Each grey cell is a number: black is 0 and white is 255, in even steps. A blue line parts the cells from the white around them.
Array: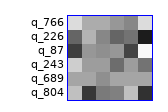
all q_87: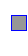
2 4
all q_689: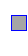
1 2 4 5 6
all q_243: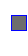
4
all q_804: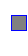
4

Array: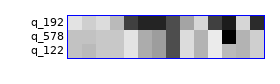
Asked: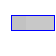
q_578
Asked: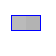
q_122

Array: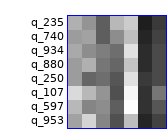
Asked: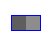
q_740
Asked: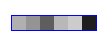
q_235
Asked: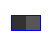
q_597

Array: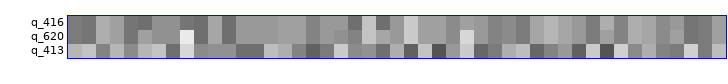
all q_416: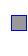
13 14 15 19 20 24 30 37 44
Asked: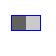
q_413
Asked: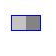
q_413
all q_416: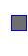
6 10 12 21 23
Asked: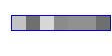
q_413
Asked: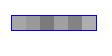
q_620
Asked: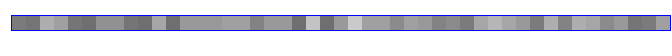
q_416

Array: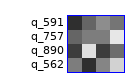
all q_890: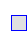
2
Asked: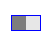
q_757
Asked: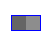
q_591

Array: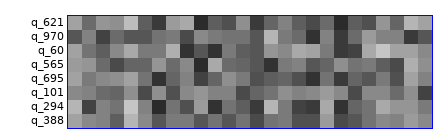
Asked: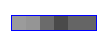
q_565
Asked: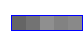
q_101
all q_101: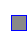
1 9 18 20 22 23
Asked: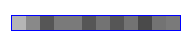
q_388
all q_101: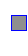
5 7 16 25
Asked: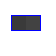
q_60
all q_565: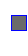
3 8 12

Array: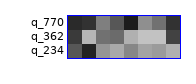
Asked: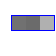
q_362
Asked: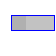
q_362
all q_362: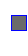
4
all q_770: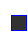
2 8
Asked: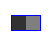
q_770
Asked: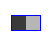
q_362
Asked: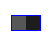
q_770

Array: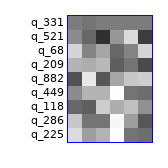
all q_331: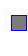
1 3 4 5 6
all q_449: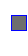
6

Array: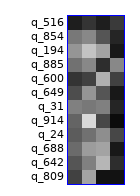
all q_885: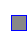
2 4
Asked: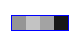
q_194
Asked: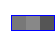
q_854
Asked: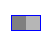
q_642

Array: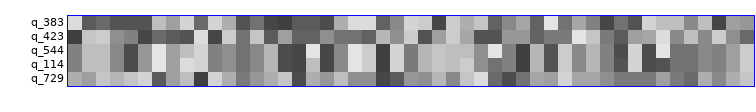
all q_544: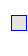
7 18 21 31 43
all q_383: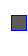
2 17 18
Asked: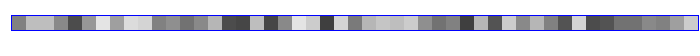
q_114

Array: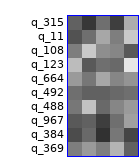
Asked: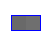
q_492
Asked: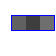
q_967
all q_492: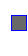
4
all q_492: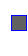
2 3

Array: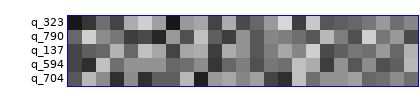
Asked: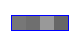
q_137
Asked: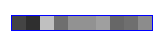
q_704
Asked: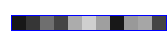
q_323
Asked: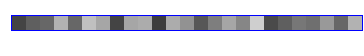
q_137
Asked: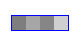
q_137
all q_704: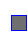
18 23 25
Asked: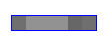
q_594

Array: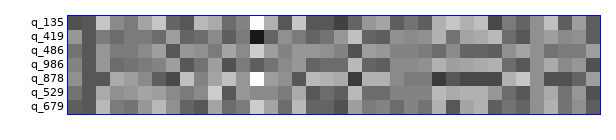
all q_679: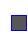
2 10 28
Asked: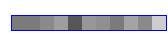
q_486
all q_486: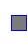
4 5 11 26 36 37
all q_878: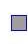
5 15 38

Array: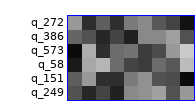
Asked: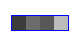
q_58
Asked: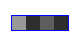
q_272
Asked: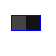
q_272
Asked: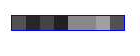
q_386
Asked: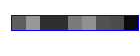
q_151

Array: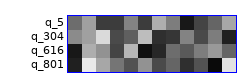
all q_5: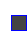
10
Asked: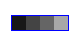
q_5

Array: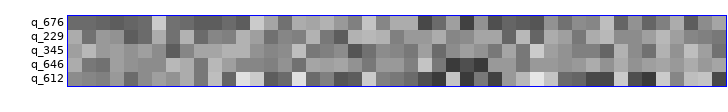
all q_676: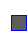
4 10 11 13 33 45
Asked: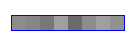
q_345
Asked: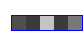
q_612
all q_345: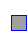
1 4 6 26 29 35 46

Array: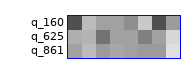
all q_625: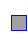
4 5 7
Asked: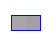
q_861
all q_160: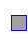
3 4
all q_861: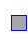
4

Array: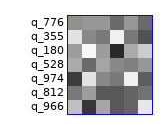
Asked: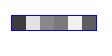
q_974
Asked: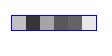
q_966
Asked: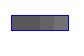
q_812
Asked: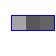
q_966
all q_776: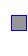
2 3 5

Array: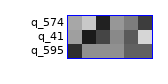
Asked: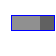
q_595
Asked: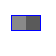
q_41
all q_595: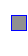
2 3 4
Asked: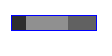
q_595

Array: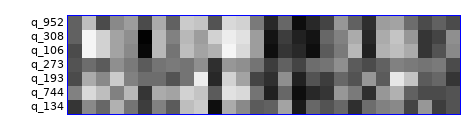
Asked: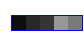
q_744
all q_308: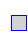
3 11
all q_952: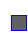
1 8 21 27
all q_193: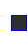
15
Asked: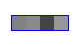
q_134

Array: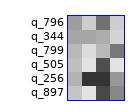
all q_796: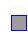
1
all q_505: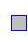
1
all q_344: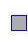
3
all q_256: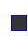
2 3
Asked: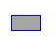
q_344
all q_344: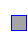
1 2
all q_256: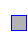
1

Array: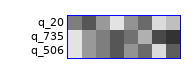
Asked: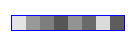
q_506
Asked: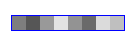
q_20

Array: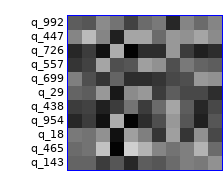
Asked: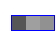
q_557
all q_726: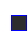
6 7 11

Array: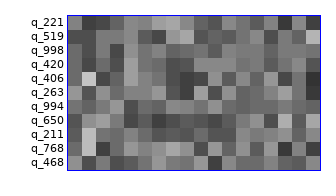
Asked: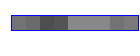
q_420
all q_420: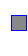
10 11 12 17
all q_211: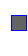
17
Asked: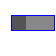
q_420

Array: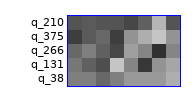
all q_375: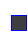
1 4
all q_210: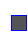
1 3 4 8
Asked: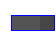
q_210
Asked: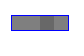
q_38
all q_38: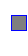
1 2 4
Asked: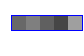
q_266

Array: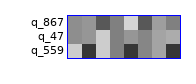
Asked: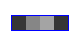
q_559
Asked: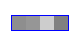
q_47
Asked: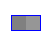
q_47
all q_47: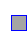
7
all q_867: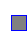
4 8
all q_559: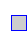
1 3

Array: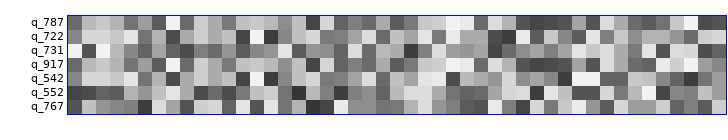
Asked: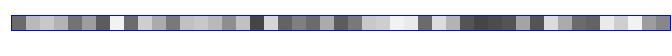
q_917
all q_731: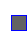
6 8 20 47
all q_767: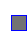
16 23
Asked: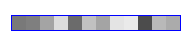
q_542
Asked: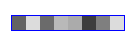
q_731

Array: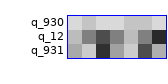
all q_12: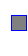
2 4 6
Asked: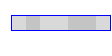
q_930
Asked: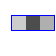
q_931
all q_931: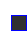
3
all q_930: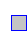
2 5 6

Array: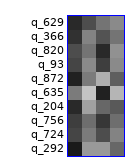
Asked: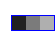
q_872
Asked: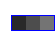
q_629

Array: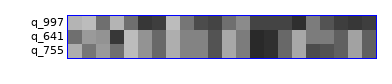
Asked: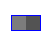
q_997
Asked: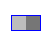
q_997
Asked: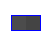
q_997
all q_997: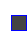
11 14 15 16
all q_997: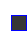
6 21
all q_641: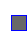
7 16
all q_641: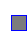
13 18 19

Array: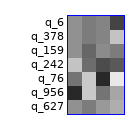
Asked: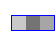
q_956
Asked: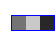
q_76

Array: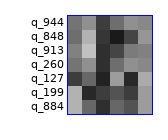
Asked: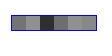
q_260
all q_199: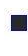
2
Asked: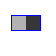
q_848
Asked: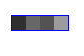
q_884

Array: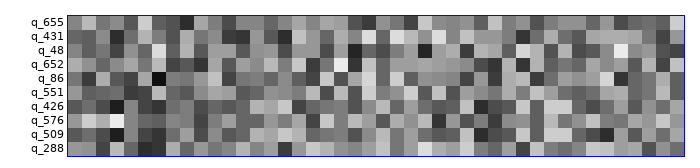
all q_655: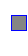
1 13 14 16 18 28
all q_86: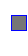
1 9 13 42
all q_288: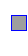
15 22 25 28 32 40
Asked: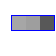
q_551
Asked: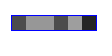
q_48
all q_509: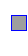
9 25 40 42
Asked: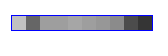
q_652

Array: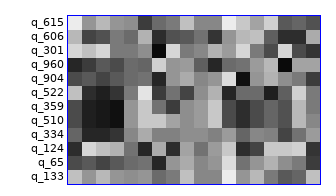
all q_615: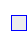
1 12
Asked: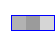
q_301
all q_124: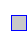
12 15 16
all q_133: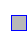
3 14
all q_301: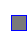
4 5 9 14
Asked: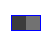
q_522
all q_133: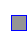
2 4 6 13

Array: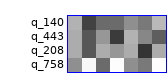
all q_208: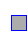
1 3 5 7
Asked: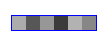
q_443
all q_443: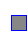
6
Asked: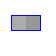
q_208
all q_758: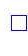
4 7

